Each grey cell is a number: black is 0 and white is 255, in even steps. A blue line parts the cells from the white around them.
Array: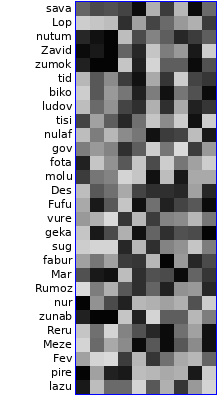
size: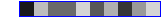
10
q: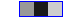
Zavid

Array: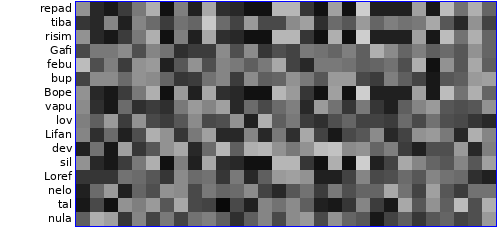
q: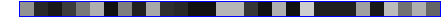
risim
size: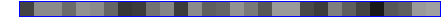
30
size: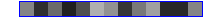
13
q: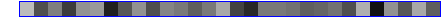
febu

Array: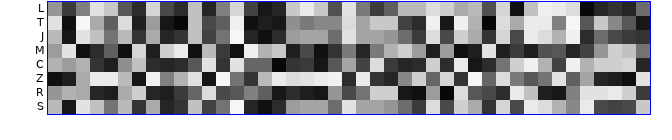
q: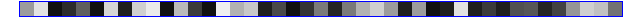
M
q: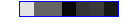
C

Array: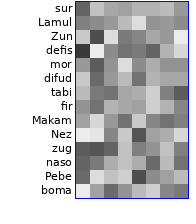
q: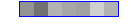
fir
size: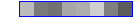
8
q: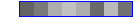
naso
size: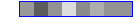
8
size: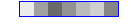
7

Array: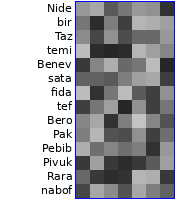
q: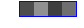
Pak
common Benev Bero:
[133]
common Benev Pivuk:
[57]
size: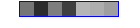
7

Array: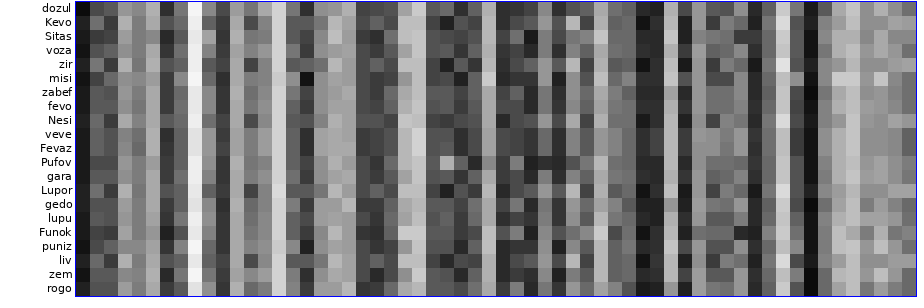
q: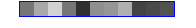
dozul
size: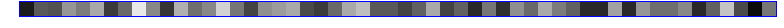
54
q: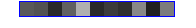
zem

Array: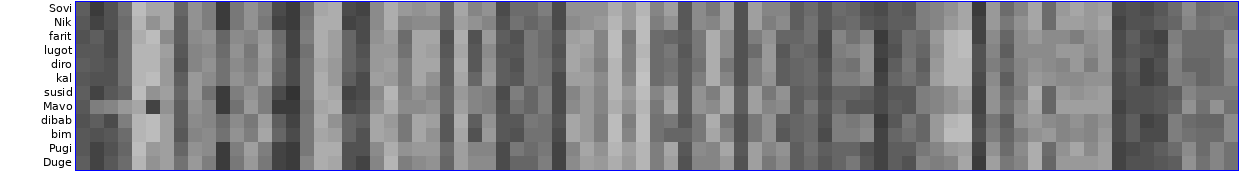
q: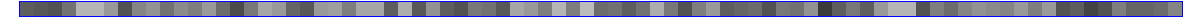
diro
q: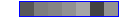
susid
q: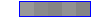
dibab
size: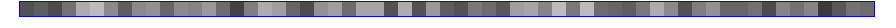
61
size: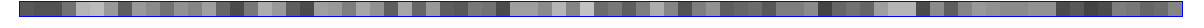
83

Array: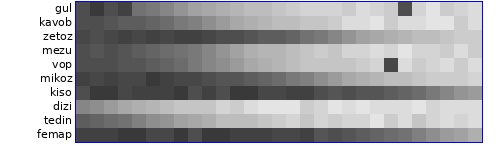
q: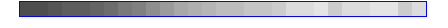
kavob
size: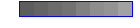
8
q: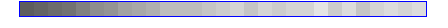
tedin
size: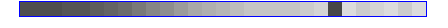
29
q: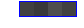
kiso

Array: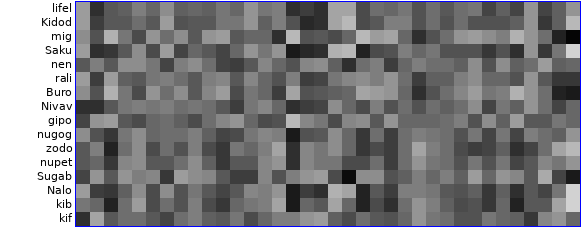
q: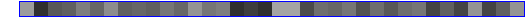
lifel
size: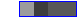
4
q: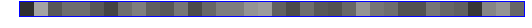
kif

